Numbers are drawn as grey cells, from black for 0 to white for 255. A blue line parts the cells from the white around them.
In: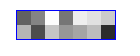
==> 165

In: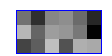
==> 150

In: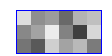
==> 130

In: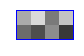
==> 78

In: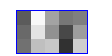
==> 145

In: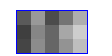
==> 102

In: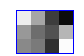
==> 109

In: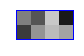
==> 148

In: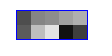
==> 227
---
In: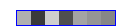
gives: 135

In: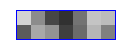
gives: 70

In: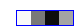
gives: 164

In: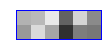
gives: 119

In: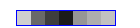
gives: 105

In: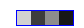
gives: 141

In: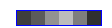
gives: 91

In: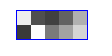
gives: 79
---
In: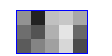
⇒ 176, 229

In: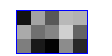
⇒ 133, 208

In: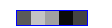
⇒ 161, 196

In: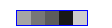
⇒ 92, 205

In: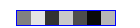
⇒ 201, 228

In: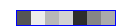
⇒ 210, 236

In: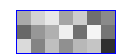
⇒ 239, 245

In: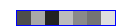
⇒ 188, 223

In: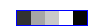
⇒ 201, 254
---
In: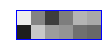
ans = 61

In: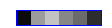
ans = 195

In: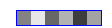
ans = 103

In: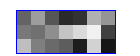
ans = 86

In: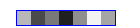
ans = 121

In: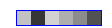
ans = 210

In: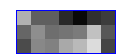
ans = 95

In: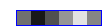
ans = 80

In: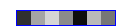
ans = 213
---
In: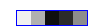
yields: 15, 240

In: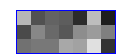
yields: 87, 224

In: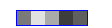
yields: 170, 225

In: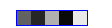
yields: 176, 233

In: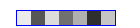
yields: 112, 235

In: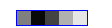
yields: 67, 230

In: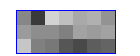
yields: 128, 211

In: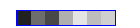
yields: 175, 228

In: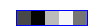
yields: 187, 246

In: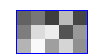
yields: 236, 249
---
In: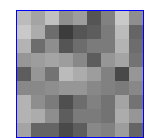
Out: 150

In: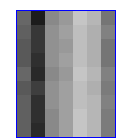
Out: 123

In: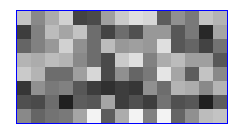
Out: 93

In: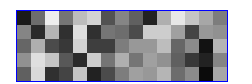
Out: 133

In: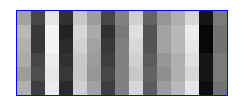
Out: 122
